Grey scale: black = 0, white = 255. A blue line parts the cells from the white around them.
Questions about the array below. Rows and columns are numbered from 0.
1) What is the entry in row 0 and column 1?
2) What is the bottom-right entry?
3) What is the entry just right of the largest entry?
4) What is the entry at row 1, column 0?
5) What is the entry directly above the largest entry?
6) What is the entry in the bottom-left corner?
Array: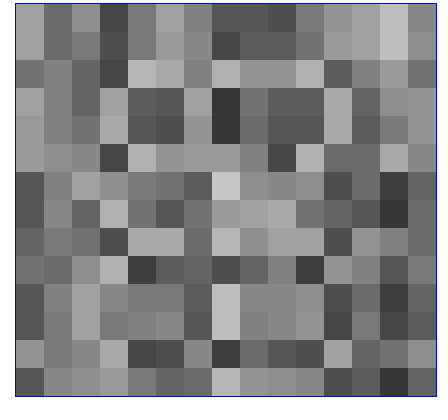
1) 107
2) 100
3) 142
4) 161
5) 154
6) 86

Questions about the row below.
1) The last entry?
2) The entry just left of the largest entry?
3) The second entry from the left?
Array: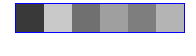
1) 180
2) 57
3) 201

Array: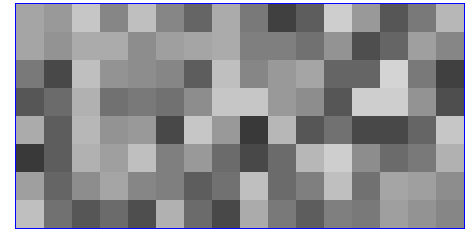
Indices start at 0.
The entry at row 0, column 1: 153
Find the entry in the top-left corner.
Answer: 165
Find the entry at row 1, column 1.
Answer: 147
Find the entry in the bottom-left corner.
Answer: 191
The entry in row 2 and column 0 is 121
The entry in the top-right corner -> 183
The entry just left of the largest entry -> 101
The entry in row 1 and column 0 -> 165
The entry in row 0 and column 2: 198
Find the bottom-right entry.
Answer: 134
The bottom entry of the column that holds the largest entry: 159
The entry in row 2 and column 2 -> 191
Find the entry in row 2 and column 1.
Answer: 72

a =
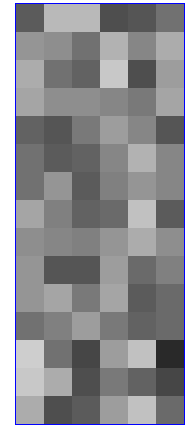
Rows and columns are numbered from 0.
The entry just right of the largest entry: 113
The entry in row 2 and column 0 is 172
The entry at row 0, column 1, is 185
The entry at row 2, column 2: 98
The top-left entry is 91
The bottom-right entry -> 106
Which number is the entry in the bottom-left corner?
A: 172
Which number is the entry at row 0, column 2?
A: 185
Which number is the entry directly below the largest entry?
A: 200
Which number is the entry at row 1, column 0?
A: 149
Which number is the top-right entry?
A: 113
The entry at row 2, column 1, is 113
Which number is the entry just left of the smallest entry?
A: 193
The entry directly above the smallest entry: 106
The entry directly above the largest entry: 113

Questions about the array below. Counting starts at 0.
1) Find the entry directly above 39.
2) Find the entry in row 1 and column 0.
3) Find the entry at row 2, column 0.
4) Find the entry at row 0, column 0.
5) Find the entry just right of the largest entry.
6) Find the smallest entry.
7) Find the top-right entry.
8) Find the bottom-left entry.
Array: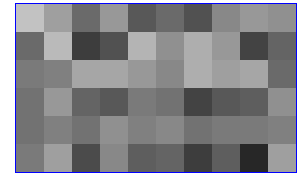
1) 122
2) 106
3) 122
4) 194
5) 159
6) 39
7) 144
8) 122

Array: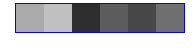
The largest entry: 192
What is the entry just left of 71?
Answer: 92

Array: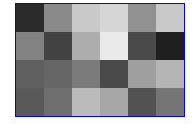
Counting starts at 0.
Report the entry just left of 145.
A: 214
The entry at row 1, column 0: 130
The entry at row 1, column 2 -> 173
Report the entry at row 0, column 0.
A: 43
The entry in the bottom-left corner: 89
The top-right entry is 201
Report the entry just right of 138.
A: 201
